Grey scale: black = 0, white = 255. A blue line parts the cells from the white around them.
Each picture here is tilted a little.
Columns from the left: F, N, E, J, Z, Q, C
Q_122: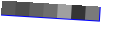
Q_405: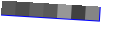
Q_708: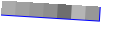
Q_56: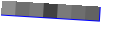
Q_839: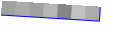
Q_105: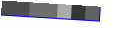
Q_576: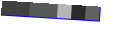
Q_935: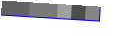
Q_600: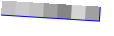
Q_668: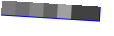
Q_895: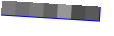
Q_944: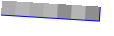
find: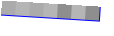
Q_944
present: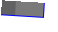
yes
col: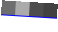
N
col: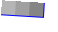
Z
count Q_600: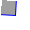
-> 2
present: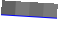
no

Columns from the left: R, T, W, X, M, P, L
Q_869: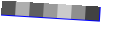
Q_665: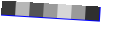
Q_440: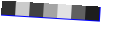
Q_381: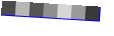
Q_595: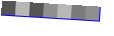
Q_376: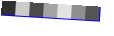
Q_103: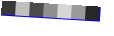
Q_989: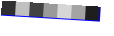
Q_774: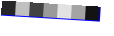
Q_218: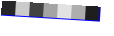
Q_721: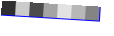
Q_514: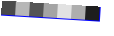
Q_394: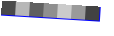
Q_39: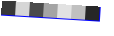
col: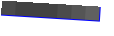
W
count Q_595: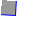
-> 0
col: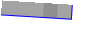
X
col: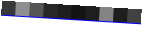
L
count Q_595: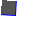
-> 2
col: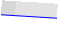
M

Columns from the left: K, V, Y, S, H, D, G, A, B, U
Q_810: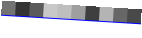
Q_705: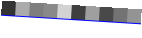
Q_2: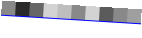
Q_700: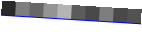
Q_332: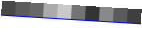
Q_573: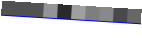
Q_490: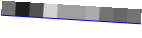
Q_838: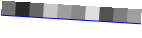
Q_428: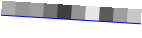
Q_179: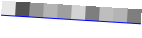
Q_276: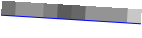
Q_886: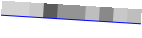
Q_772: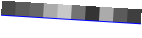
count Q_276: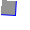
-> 5
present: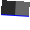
yes

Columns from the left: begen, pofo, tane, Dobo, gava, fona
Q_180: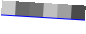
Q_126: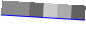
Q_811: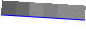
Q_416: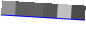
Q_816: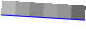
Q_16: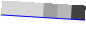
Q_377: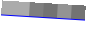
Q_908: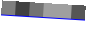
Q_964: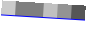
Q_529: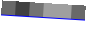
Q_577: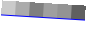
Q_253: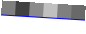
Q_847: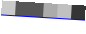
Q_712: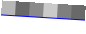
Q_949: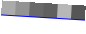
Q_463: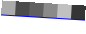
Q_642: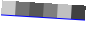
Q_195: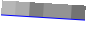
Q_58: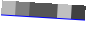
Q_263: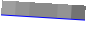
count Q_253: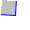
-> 1
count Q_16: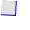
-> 0

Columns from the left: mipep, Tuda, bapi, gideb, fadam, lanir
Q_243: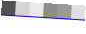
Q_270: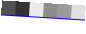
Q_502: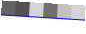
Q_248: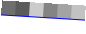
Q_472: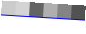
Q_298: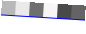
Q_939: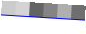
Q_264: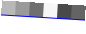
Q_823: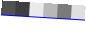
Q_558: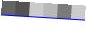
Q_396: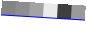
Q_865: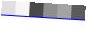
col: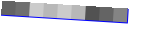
mipep
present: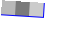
yes
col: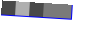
fadam

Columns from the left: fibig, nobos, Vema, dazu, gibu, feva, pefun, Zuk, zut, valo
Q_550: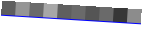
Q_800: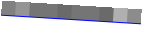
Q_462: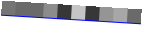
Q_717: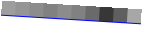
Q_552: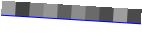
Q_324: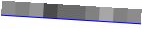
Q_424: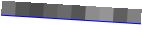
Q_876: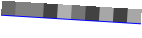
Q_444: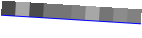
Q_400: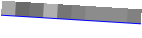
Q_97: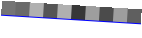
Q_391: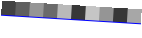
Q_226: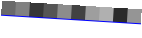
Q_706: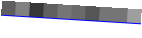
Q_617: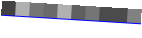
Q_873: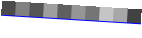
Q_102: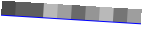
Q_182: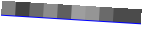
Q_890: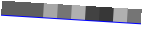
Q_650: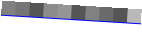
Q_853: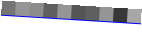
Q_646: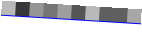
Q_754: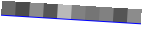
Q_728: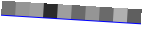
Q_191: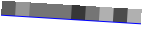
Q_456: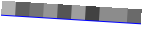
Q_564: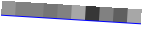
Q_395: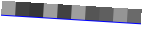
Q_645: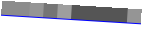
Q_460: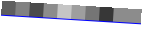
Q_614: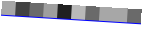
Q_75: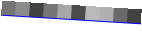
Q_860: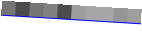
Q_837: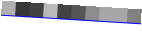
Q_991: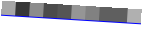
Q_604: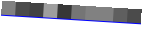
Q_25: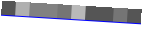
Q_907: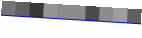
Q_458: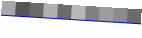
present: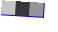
yes
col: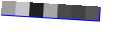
gibu
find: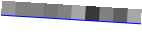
Q_564
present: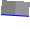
yes

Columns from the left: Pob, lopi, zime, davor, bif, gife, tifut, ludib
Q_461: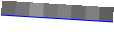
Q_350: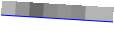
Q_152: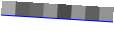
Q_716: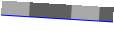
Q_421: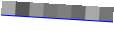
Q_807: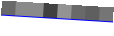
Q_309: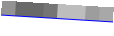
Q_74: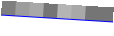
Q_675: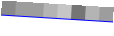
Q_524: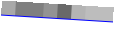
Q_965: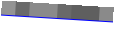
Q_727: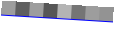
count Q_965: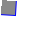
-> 3
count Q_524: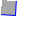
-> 1
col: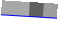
tifut
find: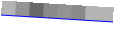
Q_350
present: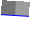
yes
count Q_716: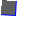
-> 4

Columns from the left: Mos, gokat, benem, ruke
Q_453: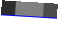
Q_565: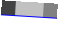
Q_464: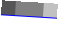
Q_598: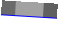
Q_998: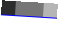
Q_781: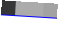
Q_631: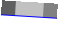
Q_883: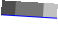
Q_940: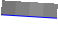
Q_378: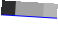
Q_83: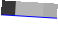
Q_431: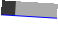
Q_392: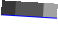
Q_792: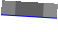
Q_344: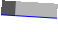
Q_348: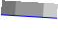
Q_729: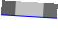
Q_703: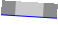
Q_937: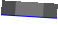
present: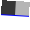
yes
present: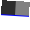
yes
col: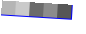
ruke
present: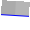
no
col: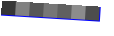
Mos
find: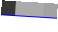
Q_781
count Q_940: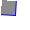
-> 1

